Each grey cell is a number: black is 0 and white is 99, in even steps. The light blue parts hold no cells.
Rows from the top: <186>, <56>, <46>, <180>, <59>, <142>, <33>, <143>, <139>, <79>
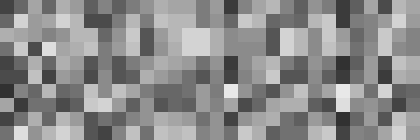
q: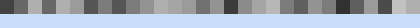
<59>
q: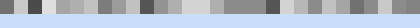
<180>
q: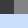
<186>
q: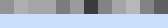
<186>

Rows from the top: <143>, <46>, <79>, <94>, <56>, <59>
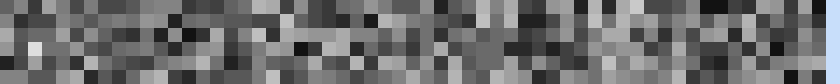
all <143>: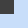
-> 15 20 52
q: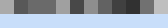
<56>
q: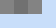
<59>
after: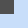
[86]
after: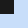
[70]

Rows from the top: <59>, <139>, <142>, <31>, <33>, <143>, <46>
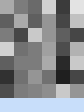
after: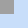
[30]
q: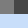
<142>
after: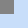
[55]
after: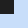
[27]
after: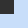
[44]
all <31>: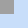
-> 3
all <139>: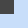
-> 4

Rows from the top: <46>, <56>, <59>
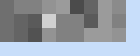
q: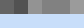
<59>
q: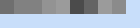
<46>
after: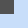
[57]

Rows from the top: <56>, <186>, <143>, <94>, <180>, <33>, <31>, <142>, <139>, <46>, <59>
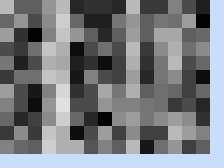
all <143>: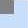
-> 3
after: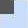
[50]

